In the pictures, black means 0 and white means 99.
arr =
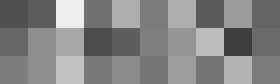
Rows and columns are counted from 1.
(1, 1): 31
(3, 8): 45
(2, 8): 73
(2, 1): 40
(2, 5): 36
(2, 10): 41
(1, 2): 36
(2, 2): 55
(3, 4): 47

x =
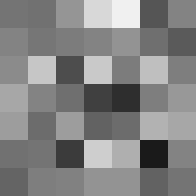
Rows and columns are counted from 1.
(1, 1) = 45
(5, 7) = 65
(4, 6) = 49
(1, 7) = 51
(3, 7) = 49
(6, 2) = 45
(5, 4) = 38
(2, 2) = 46
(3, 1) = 54
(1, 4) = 84
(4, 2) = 51
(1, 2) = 44
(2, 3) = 48
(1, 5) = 93
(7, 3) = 50
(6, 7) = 51

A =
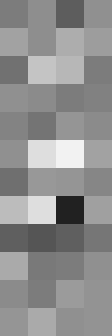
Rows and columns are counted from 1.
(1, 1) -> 48
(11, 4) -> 57
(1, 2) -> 55
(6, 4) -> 63
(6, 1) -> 56
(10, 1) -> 66
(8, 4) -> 62
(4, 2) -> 54
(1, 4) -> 56
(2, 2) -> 55
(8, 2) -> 86
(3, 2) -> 76
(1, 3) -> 36
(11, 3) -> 60
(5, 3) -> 58

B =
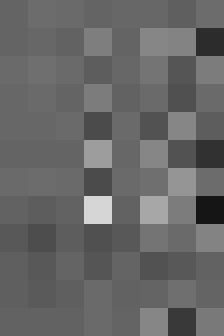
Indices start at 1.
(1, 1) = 39
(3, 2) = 43
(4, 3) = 39
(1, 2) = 42
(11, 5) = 38
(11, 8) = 39
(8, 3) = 38
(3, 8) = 48
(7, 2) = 42
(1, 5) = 40
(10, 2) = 34
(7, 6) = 43
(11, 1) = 37
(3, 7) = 33
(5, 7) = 52
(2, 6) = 52
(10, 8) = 38
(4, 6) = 41
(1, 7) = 37
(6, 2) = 39
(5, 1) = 40
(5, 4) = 29
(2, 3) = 38
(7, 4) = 29
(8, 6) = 65
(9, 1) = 34

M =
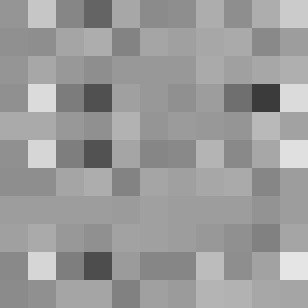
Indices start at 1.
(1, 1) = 58
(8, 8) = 61
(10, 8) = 73
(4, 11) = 85
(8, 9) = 61
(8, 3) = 61
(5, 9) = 58
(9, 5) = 63
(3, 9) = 62
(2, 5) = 51
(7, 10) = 52
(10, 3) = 49
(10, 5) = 60
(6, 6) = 52
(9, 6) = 62
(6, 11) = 87
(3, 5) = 59
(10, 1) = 53
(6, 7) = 53
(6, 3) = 49
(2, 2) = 55
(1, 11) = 79
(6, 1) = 56
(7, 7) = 62
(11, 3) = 64
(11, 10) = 65
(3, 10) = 65
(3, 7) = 59
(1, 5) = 65
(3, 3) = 59
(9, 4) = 56
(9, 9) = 56

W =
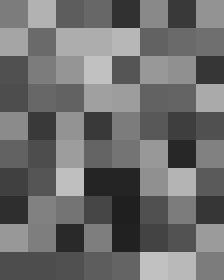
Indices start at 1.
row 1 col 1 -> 48
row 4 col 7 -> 39
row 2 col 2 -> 41
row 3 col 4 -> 75
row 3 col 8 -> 21
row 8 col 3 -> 45
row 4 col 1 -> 30
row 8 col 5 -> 12
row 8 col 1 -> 18
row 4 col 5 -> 61
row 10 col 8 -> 48
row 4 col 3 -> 38
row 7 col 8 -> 35
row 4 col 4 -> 62
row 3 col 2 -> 48
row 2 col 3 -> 67
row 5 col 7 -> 24
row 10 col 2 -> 30
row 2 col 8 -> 43
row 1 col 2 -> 69
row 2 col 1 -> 64
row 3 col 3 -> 58
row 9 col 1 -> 59
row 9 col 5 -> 13

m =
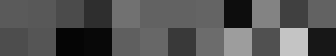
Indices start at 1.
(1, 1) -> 35
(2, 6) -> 40
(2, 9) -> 61
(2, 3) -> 2
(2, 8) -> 42
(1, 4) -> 18
